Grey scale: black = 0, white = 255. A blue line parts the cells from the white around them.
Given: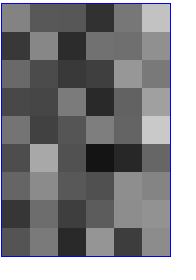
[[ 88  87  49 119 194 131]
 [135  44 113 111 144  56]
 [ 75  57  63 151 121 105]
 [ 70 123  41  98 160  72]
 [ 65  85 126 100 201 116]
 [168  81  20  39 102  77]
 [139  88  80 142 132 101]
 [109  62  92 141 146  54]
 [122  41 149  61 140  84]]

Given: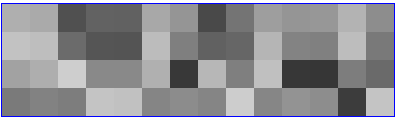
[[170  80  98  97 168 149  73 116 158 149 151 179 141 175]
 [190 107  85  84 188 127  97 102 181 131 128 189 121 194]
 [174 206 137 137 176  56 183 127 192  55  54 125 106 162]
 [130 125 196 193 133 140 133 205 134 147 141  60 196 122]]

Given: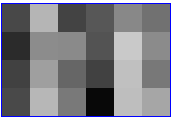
[[181  67  87 136 113  72]
 [140 138  83 201 139  43]
 [159 102  65 192 120  65]
 [183 121   8 190 166  73]]

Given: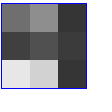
[[142  53 111]
 [ 80  59  64]
 [210  53 231]]

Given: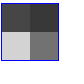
[[ 56  70]
 [114 211]]

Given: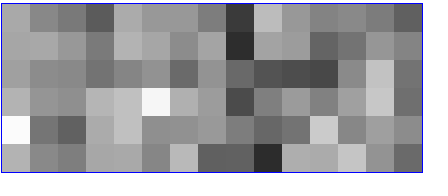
[[136 121  91 171 152 152 125  58 188 152 131 137 124  96 169]
 [168 152 122 179 166 140 164  45 163 156 100 115 150 132 166]
 [140 137 115 133 146 106 147 105  83  77  72 138 194 115 160]
 [149 143 181 192 246 176 156  75 127 155 129 160 199 111 179]
 [117  97 171 192 143 145 153 125 103 115 203 135 159 140 251]
 [137 126 167 169 134 185  96  97  44 174 171 197 147 106 179]]

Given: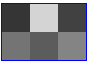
[[212  65  53]
 [ 92 132 116]]

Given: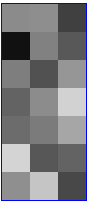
[[142  64 139]
 [129  88  17]
 [ 81 150 126]
 [140 210  99]
 [123 166 108]
 [ 87  99 212]
 [197  72 143]]

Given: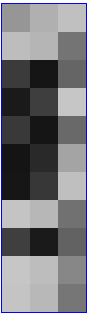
[[176 192 150]
 [181 116 189]
 [ 21 101  59]
 [ 62 198  26]
 [ 21 105  57]
 [ 41 164  20]
 [ 55 191  22]
 [183 113 196]
 [ 26  98  63]
 [189 135 198]
 [184 118 196]]
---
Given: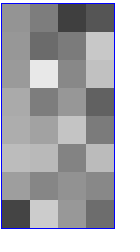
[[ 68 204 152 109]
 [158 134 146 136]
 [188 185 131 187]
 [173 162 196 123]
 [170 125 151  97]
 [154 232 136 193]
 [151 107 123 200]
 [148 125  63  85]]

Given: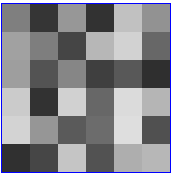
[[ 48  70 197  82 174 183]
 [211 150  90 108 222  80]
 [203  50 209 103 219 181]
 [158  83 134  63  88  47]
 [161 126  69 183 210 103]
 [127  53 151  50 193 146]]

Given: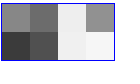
[[ 59  80 240 246]
 [135 108 238 145]]

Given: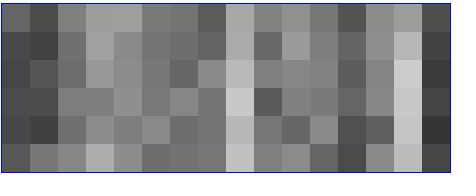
[[ 87 119 135 173 141 110 114 118 193 127 139 101  75 137 187  70]
 [ 72  65 112 139 126 137 109 116 183 118 103 138  80  96 197  53]
 [ 76  75 125 126 143 120 134 117 200  91 129 122 101 136 199  68]
 [ 70  85 109 151 140 119 103 138 185 127 135 130  93 132 204  59]
 [ 73  66 112 160 138 116 110  99 170 105 154 125 100 142 182  67]
 [101  76 127 157 159 122 116  92 168 131 144 119  84 140 156  79]]

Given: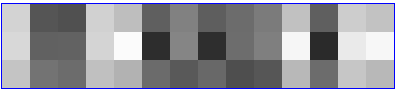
[[196 115 108 192 178 107  89 104  78  86 184 108 198 184]
 [216  97  98 212 251  45 133  46 109 127 246  42 234 247]
 [211  85  80 209 190  95 129  94 108 123 193  95 205 194]]

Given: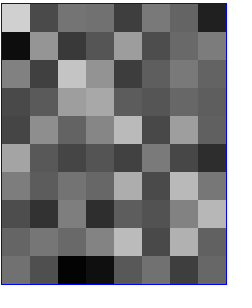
[[113  79   3  15  88 113  62 103]
 [101 118 105 131 187  73 177  97]
 [ 77  50 126  46  93  82 130 183]
 [125  92 115 103 173  74 185 119]
 [164  88  69  84  65 122  71  45]
 [ 69 142  99 134 186  72 158  96]
 [ 73  90 158 168  92  85 103  94]
 [129  64 196 147  61  94 121  99]
 [ 13 149  57  85 157  77 105 124]
 [208  74 116 113  62 121 100  32]]

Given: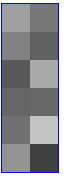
[[147  63]
 [112 194]
 [102 104]
 [ 88 169]
 [130  96]
 [160 119]]

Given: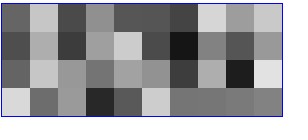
[[217 109 154  40  89 205 117 118 122 130]
 [100 198 152 116 162 146  61 174  29 226]
 [ 78 174  60 159 204  75  21 130  85 153]
 [101 198  74 144  86  85  68 214 157 201]]
